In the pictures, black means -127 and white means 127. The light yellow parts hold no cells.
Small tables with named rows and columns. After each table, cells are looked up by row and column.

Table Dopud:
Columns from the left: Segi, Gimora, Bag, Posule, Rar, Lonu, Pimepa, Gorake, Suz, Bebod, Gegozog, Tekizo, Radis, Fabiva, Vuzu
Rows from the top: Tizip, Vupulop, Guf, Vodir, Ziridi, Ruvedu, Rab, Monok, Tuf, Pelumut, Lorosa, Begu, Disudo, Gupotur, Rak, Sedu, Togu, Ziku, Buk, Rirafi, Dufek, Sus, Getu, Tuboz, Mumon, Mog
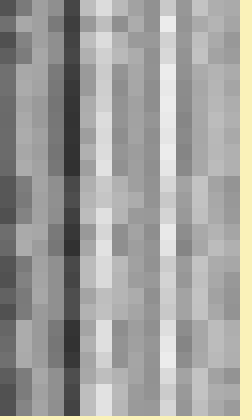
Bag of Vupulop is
32
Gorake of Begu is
49
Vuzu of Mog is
27
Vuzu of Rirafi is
19
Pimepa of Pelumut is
92
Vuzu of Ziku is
24
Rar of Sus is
-77

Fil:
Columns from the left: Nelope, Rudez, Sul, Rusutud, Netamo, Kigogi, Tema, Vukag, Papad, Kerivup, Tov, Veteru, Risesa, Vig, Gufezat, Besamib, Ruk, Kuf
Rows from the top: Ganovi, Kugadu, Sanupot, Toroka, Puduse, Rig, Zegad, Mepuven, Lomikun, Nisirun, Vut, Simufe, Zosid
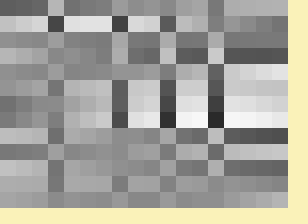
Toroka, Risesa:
-38
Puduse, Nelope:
16
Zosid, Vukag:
24
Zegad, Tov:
-56
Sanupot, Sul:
8
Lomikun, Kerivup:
5
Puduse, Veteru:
45
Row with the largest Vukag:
Toroka

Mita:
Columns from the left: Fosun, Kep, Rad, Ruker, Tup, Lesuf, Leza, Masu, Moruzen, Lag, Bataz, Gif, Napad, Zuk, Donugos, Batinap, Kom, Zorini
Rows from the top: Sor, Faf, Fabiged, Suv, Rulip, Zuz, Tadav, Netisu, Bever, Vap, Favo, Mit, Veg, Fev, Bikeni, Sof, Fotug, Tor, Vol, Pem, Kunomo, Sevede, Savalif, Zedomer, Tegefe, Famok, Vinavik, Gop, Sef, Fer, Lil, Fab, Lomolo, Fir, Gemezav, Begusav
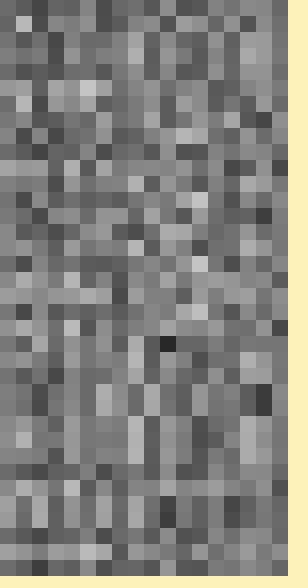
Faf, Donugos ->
16
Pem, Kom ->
-21
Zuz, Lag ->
19
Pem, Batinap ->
10
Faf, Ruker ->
6
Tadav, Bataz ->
-34
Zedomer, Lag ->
-29
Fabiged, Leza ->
-20
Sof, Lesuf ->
-10
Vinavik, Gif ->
0
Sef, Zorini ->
-8
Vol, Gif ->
-32
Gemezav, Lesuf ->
58
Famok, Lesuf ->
-20
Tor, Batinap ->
3
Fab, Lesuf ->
-18

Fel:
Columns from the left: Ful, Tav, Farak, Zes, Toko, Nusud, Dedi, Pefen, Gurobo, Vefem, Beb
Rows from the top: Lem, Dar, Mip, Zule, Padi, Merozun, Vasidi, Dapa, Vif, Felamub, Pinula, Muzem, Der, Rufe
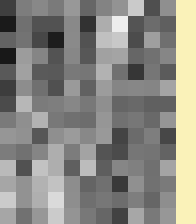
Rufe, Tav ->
-14
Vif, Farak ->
-40
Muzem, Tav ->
18
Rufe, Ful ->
38
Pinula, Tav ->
-46
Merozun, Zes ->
-47
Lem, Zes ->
-5
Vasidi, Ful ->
-52
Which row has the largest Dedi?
Mip

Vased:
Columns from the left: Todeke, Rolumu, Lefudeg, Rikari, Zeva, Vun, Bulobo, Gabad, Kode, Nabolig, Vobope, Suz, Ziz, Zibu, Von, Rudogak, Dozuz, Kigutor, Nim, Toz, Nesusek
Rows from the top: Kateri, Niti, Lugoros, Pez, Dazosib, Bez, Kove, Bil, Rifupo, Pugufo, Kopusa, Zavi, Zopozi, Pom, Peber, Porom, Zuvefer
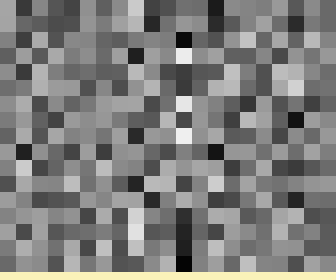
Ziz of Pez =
13
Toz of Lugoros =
57
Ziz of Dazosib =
-41
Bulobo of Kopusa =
60
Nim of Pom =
51
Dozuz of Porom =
-8
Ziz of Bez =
-29
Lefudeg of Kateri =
6
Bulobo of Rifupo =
-10
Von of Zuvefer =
-23
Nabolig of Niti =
-88

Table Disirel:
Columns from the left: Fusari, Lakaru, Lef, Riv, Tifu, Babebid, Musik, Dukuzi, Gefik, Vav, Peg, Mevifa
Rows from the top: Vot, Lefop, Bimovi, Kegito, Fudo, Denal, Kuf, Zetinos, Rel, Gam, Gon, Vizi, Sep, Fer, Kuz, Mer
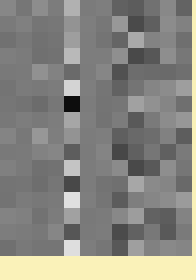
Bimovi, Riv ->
-11
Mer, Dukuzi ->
-39
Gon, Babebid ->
-3
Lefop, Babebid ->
-1
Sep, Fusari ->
-12
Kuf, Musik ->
-11
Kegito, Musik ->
-2
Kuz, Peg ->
-38
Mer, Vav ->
1
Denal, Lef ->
-6
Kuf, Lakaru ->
-12
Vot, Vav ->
-14
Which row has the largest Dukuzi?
Lefop

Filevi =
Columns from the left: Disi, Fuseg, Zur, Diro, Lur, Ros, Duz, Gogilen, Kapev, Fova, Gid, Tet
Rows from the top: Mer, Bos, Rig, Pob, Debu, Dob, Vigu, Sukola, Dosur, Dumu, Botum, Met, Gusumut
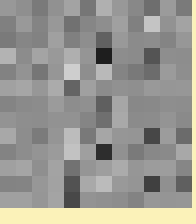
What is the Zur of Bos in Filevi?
4
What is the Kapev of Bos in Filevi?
0
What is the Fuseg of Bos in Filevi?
25
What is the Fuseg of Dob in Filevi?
38
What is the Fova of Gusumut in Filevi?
23
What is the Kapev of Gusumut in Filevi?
3
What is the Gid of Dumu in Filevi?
10
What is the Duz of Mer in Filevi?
48

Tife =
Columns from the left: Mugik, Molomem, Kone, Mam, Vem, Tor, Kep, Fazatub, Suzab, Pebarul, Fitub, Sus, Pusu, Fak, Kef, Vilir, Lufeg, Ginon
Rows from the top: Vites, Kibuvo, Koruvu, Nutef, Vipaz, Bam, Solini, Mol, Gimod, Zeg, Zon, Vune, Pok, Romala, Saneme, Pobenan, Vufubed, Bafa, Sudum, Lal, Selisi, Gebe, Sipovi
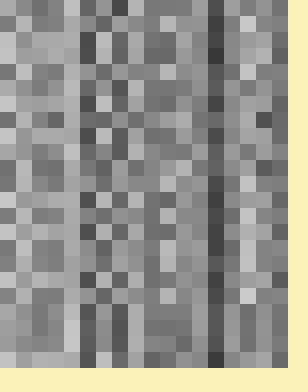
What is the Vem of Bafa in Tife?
35
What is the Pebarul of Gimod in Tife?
-15
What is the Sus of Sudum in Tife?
7
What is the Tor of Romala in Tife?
2
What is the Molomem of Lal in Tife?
16
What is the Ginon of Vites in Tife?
-12
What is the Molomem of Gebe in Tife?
10
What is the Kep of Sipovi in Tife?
62
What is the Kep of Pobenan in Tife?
-28
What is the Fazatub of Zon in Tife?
28
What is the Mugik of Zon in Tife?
-14
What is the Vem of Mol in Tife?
45
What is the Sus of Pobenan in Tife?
20
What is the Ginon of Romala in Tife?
-2
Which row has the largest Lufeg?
Nutef

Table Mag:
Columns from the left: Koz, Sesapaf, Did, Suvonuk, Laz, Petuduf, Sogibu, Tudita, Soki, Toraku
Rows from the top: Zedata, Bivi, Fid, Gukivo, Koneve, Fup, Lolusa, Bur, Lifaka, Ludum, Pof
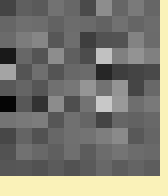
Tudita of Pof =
-35
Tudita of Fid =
-44
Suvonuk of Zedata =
-13
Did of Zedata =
-37
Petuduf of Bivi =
-21
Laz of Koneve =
-23
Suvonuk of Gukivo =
13
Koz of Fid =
-20
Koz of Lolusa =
-122
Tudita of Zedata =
-25
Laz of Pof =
-45
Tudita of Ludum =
-11
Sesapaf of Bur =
-6
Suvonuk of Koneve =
-43
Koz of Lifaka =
-56
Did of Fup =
-41
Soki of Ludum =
-19
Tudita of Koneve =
-65
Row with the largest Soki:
Gukivo

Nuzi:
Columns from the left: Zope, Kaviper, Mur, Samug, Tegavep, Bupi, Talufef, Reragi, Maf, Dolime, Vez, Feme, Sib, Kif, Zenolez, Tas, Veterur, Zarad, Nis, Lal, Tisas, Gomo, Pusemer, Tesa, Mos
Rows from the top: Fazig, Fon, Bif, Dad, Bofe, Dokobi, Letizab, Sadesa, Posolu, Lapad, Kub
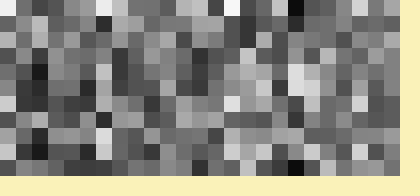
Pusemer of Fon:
-28
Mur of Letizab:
-76
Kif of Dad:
-45
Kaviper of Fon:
11
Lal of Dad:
-42
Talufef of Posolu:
91
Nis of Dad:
19
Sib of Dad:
-77
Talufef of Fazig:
108
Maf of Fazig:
-13
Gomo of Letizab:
-14
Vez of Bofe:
4
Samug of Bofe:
9
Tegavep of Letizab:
-64
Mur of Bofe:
-102

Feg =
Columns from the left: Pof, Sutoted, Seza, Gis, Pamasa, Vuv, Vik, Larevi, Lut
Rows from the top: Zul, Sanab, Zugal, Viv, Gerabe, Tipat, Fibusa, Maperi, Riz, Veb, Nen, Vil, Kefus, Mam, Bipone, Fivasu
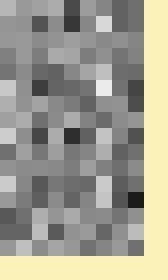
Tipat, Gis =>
-27
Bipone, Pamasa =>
17
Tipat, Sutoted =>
15
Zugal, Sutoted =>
25
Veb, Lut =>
-14
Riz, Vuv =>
-30
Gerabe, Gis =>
-28
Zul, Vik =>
6
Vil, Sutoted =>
7
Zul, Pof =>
54
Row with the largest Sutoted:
Fivasu

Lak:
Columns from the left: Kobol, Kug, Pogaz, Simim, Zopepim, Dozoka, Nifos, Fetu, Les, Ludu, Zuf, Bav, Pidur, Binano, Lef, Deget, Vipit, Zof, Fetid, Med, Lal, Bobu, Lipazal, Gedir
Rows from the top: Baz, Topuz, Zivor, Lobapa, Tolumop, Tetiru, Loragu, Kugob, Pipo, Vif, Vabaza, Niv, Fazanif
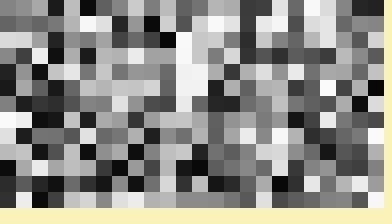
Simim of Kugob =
-104
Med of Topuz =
92
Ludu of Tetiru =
83
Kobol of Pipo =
96
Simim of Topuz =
-7
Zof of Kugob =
21
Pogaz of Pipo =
-12
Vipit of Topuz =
105
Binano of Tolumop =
45
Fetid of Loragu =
-10
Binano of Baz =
53
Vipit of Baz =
-64
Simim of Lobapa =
-111

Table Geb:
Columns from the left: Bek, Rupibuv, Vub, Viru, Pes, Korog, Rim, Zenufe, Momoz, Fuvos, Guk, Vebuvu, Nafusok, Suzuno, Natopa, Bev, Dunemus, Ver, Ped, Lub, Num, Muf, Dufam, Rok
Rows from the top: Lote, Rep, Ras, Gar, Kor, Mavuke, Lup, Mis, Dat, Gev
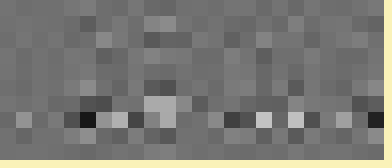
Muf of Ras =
-8
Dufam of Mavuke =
-7
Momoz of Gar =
-8
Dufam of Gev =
-17
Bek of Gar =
-11
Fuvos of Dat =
-27
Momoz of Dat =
-3
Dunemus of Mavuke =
-23
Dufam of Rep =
-21
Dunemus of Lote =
-21
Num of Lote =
-17
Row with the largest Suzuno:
Mis

